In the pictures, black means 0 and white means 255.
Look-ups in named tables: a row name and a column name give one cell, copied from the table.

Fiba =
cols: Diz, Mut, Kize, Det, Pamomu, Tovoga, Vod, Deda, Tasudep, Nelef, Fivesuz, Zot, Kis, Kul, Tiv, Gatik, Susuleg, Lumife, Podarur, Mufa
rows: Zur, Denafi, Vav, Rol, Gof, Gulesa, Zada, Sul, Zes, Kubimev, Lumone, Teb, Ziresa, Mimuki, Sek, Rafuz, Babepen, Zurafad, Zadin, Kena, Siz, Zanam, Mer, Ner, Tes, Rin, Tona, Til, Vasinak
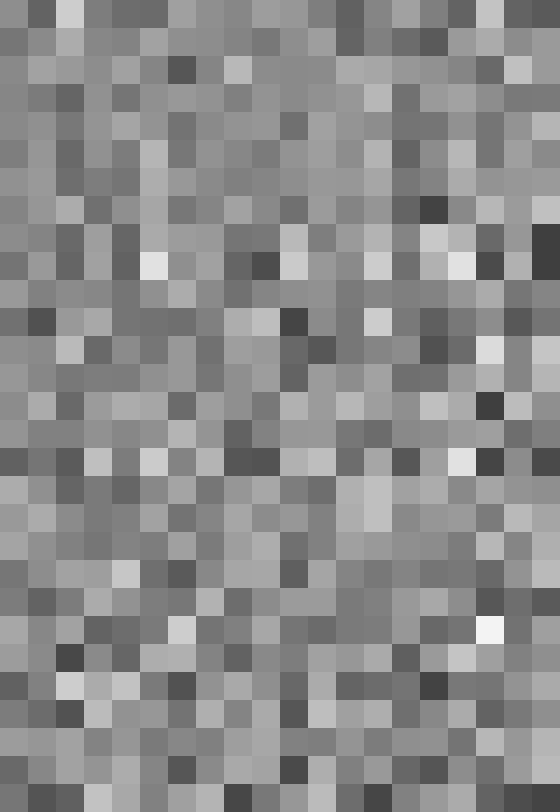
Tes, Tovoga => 122
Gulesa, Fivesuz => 147
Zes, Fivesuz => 185
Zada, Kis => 151
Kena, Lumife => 183
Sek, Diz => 140
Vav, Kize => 153
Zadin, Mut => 171
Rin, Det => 187
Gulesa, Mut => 150
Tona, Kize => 162

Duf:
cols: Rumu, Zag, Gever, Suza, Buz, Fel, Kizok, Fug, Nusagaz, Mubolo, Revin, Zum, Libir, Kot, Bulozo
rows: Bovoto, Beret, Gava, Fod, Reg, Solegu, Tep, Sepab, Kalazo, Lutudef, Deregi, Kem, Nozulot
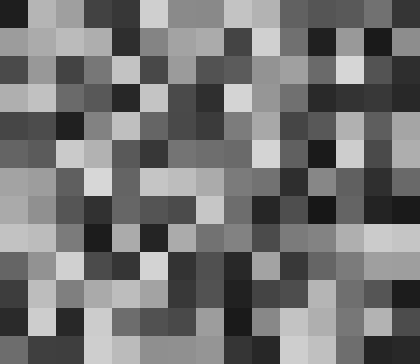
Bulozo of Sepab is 26
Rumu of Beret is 156
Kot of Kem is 179
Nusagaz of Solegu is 106
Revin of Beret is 112
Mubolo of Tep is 114
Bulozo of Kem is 76
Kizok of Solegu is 116
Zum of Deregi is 181
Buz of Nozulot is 187
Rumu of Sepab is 170
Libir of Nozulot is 110
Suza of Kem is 204
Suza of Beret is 174
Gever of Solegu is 202
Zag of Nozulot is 63
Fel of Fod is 196
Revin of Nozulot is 206

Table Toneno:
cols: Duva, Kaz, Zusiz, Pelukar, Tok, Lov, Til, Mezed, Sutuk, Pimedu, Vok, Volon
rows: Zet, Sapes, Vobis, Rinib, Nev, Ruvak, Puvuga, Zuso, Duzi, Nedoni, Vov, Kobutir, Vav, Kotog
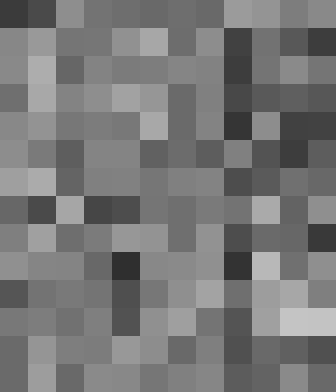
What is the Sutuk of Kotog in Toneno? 92
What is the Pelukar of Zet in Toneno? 115
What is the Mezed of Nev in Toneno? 131
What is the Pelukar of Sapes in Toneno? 118
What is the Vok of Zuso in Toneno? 99
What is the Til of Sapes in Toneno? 109
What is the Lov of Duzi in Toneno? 147
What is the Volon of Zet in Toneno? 137
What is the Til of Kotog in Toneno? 128
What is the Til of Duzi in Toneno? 111
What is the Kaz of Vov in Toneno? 115

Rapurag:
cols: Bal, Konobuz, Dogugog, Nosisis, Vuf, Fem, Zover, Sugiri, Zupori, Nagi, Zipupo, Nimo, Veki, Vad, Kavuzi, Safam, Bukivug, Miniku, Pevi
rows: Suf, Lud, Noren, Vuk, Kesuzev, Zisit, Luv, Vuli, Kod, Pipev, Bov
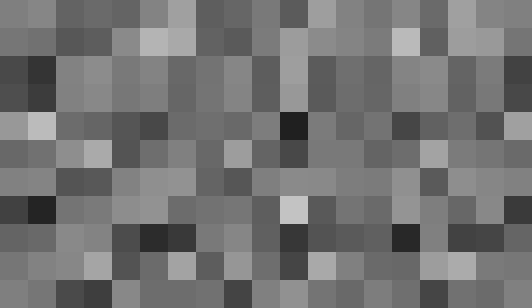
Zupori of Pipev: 150
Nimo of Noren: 91
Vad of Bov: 125
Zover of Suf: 160
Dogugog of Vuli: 116
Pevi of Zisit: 106
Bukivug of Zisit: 123
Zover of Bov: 109
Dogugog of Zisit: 142
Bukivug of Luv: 142
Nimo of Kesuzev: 123
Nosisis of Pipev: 165
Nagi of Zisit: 100
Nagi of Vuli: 94

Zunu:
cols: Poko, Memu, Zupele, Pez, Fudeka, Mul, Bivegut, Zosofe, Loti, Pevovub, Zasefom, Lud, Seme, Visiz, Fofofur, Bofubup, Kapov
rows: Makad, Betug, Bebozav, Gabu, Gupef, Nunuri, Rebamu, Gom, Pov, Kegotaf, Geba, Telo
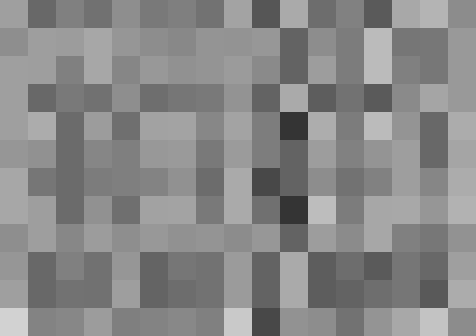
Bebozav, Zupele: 128
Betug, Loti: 147
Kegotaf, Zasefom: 170
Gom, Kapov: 178
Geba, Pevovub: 99
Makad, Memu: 104

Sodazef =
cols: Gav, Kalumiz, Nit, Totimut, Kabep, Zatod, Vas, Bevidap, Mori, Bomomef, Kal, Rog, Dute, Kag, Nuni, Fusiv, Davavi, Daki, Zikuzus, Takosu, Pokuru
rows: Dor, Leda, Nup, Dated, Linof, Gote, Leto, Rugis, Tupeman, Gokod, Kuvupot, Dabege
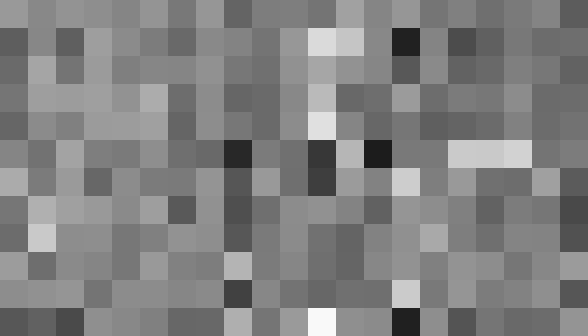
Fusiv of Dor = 117
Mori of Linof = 119
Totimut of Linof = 155
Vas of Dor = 120
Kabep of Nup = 127
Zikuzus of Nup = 127
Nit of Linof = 128
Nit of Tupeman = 141

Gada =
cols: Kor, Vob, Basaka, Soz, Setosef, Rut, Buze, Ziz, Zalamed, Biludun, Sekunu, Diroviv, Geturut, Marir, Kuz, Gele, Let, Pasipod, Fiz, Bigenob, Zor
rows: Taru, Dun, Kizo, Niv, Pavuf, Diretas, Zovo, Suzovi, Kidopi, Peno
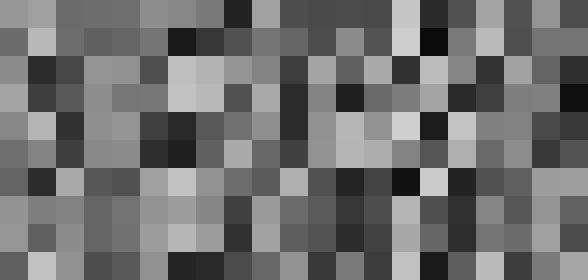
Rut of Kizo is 79
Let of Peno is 94
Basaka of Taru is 108
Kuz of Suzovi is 180
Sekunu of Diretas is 65
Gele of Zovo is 203
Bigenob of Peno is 122
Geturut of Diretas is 181
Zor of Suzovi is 98
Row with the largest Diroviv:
Kizo

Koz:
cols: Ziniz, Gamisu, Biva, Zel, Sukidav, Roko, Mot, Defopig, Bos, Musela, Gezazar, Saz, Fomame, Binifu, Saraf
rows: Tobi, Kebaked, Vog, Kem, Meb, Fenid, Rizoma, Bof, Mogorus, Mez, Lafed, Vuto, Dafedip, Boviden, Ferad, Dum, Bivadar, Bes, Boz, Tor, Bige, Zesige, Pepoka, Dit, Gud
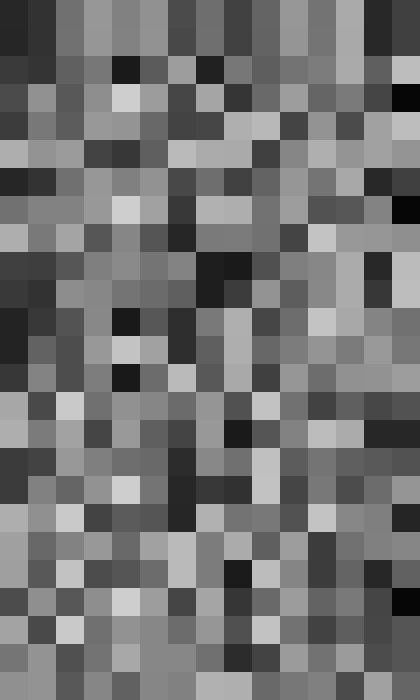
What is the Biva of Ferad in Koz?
201
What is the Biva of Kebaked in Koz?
113
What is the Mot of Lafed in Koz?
95
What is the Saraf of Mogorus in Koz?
143
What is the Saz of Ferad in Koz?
66
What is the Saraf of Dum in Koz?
39
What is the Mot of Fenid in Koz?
186
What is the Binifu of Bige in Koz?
39
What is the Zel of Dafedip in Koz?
152
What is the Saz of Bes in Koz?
120
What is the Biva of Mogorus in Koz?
164
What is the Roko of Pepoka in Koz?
135
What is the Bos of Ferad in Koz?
81
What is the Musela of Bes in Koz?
194

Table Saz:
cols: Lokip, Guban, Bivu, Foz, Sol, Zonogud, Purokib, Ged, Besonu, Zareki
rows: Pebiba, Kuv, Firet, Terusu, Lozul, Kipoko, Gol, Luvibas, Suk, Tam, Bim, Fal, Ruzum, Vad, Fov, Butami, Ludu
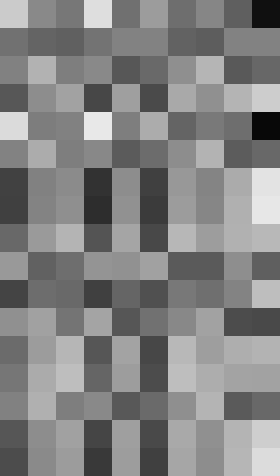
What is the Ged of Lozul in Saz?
121
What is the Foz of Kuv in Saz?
115
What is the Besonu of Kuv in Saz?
130
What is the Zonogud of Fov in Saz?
106
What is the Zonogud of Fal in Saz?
113
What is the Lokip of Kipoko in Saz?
130
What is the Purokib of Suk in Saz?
183
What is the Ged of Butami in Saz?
144
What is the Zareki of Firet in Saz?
103
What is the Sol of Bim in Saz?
101
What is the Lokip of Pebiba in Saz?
203
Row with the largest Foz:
Lozul

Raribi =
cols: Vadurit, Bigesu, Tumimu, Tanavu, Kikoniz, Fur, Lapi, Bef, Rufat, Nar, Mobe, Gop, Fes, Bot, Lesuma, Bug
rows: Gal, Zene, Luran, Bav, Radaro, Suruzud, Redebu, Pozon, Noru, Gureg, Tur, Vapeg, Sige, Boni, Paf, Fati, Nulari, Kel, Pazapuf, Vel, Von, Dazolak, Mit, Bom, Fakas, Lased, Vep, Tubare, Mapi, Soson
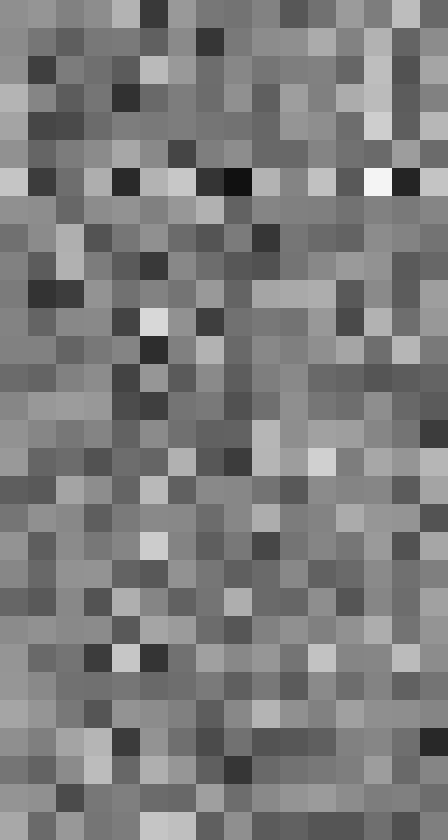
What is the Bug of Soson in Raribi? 127
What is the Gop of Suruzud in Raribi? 132
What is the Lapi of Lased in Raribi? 128
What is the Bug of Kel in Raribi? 164
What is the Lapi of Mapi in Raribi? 104
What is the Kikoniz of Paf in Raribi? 76
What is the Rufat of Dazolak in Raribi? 174
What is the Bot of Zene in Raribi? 178
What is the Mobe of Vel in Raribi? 116
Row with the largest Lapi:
Redebu

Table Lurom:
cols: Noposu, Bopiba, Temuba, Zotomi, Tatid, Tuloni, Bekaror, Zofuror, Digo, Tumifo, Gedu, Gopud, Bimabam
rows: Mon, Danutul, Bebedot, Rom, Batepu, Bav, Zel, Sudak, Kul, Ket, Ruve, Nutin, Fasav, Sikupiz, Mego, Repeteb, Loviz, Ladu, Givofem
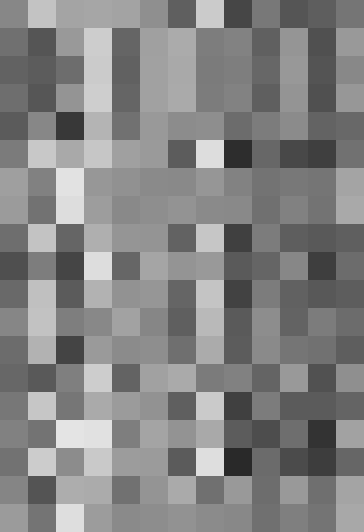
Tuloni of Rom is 161
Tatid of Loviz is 156
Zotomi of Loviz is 201
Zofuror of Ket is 153
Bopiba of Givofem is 116
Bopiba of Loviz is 204
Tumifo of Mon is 120
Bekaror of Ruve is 101
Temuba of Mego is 118
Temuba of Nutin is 126
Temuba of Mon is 164
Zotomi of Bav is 198
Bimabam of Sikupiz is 143
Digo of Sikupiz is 129
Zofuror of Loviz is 222
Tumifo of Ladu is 109
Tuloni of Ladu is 148

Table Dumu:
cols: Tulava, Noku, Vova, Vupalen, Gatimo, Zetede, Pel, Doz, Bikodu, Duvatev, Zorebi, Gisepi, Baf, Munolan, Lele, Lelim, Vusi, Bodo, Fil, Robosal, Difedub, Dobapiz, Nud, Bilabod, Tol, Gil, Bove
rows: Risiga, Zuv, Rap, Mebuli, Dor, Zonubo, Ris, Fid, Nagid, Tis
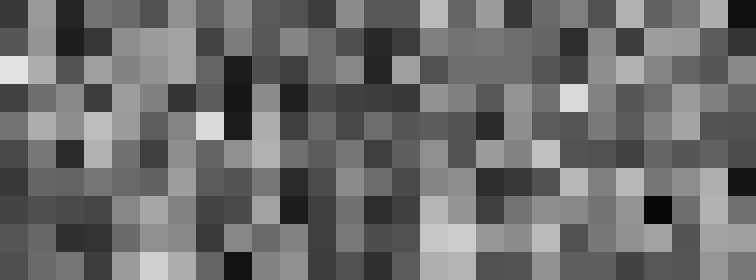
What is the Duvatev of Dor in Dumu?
172
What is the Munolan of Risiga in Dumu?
87
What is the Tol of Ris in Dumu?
141
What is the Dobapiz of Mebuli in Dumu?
130
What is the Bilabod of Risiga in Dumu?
96
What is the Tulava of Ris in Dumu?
56
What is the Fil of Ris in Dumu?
56
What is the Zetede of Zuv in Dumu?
155
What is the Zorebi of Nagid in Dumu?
130
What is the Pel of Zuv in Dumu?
162
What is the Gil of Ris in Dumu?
175
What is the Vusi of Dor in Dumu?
84
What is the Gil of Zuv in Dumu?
92
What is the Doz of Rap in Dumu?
100
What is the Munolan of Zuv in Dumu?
41
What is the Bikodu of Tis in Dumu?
19
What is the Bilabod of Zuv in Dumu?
158
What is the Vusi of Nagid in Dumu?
204
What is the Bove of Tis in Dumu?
120
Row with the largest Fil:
Mebuli

